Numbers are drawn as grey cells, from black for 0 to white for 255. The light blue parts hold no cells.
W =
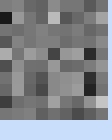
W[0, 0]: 125
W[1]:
[25, 152, 118, 100, 187, 86, 104, 125, 163]
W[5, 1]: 142
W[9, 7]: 94
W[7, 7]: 35
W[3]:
[87, 131, 118, 127, 127, 109, 118, 115, 137]
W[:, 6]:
[118, 104, 124, 118, 159, 108, 149, 156, 104, 75]
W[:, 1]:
[131, 152, 110, 131, 118, 142, 153, 154, 110, 123]
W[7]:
[104, 154, 100, 73, 137, 145, 156, 35, 114]
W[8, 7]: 146
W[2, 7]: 103
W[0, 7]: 89
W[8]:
[62, 110, 118, 113, 161, 118, 104, 146, 196]
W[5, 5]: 104
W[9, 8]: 117
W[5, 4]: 152
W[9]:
[118, 123, 128, 96, 112, 98, 75, 94, 117]
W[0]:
[125, 131, 104, 98, 139, 118, 118, 89, 114]
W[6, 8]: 121

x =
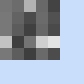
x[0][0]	117
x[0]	[117, 108, 178, 104, 67]
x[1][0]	120
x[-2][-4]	62
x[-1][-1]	76
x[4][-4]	93
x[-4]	[120, 99, 75, 107, 81]
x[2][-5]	120

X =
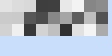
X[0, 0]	227
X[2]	[210, 239, 56, 211, 192, 48, 225, 244, 171]
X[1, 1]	202
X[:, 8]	[140, 83, 171]
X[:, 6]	[243, 93, 225]
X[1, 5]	165
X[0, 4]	63
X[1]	[203, 202, 87, 75, 135, 165, 93, 190, 83]

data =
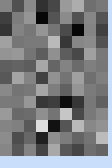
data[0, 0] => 132
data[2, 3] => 149
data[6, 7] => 111
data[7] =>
[137, 116, 120, 166, 126, 97, 149, 123, 114]
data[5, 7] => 127
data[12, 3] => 68
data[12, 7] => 110
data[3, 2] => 122
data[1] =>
[63, 125, 149, 7, 84, 139, 82, 135, 84]
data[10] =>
[132, 128, 89, 221, 18, 85, 185, 136, 146]
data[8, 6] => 54
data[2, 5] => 75
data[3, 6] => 135
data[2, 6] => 6
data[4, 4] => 144
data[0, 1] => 80
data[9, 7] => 121
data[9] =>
[154, 105, 108, 143, 116, 198, 73, 121, 136]
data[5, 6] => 107
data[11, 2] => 103
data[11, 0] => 140
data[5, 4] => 101
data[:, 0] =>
[132, 63, 52, 161, 148, 95, 88, 137, 122, 154, 132, 140, 134]
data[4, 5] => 93
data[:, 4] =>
[71, 84, 117, 186, 144, 101, 146, 126, 62, 116, 18, 142, 168]
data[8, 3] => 55
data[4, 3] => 93
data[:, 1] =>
[80, 125, 131, 118, 152, 99, 164, 116, 121, 105, 128, 77, 87]
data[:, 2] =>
[138, 149, 119, 122, 117, 93, 132, 120, 151, 108, 89, 103, 131]
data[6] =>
[88, 164, 132, 66, 146, 116, 160, 111, 127]

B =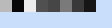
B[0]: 186
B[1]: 7
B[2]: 236

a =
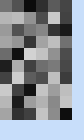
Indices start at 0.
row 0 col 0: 115
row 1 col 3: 77
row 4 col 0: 108
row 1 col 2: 146
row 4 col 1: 16
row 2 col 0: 154
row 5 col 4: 122
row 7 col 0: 202
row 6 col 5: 60
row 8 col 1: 27
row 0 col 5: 69
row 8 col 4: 137
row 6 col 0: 66
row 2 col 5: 25
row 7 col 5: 190
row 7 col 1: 66
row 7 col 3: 196
